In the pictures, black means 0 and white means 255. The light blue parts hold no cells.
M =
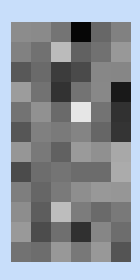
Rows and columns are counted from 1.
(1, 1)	140
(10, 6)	121
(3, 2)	106
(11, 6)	109
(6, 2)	128
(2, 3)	187
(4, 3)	50
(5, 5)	115
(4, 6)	25
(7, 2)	121
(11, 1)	153
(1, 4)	6
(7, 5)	144
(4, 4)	115
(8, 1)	75
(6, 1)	86
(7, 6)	168
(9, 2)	102
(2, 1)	129
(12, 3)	152

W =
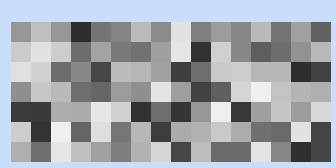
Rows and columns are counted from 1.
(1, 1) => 150
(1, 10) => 127
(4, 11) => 95
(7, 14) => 134
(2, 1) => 203
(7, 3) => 229
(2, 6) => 122
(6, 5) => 222
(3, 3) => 109
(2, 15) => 146
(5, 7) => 49
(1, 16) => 97
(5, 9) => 53
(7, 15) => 48
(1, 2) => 190
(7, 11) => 105
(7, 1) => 175
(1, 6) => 132
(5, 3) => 173
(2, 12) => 135
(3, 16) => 65
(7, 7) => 177
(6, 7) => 183
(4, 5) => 102
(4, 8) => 228
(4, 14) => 195
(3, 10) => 110
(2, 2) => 226
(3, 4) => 136
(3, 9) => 62
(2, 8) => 158

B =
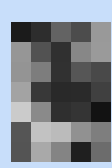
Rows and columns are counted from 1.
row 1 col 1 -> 27
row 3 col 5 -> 73
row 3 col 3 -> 49
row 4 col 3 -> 41
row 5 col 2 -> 138
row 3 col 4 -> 86
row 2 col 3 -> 48
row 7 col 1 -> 84
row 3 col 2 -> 125
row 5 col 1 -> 203

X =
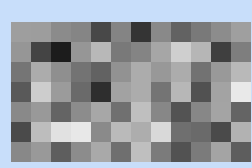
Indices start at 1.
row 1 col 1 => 158
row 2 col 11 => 63
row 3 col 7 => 172
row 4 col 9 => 183
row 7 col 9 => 82
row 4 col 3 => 155
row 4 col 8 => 116
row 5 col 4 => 140
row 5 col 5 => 167
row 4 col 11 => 163
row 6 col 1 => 74
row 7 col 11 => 164
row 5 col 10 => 135
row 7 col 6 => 111
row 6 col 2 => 189
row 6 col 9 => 111
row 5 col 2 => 153
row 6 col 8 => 217
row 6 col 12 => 178
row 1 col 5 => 72
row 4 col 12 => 233
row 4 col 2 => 205
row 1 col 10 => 121
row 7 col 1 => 136

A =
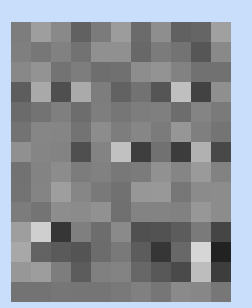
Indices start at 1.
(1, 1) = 125
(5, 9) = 109
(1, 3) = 137
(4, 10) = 66
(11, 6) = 138
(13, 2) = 157
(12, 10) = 214
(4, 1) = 93
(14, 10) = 135
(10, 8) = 131
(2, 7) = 104
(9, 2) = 132
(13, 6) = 131
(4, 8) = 85
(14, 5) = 117
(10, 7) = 131
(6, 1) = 115
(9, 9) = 119
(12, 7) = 92
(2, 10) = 86
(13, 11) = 61
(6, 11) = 116
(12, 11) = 34
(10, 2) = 116
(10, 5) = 145
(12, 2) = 99
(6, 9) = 150
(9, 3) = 158
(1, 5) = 123
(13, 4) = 92
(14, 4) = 117
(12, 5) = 108
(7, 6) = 193
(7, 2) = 133
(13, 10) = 189
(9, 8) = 152

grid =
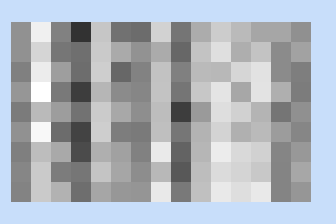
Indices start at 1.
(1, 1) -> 145
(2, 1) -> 145
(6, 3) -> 108
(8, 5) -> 196
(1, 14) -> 166
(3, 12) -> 214
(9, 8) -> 233
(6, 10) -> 179
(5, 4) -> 114
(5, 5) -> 203
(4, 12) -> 167
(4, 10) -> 199
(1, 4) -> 50
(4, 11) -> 228
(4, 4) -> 61
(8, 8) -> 184
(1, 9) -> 117
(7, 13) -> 209
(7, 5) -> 175
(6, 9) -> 118
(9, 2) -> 202
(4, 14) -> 175
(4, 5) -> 182
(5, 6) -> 168
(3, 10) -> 186
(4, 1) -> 150
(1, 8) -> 210
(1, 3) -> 129
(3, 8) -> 194
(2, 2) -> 213
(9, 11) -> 233

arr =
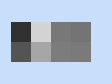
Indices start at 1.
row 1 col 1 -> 49
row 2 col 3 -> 124
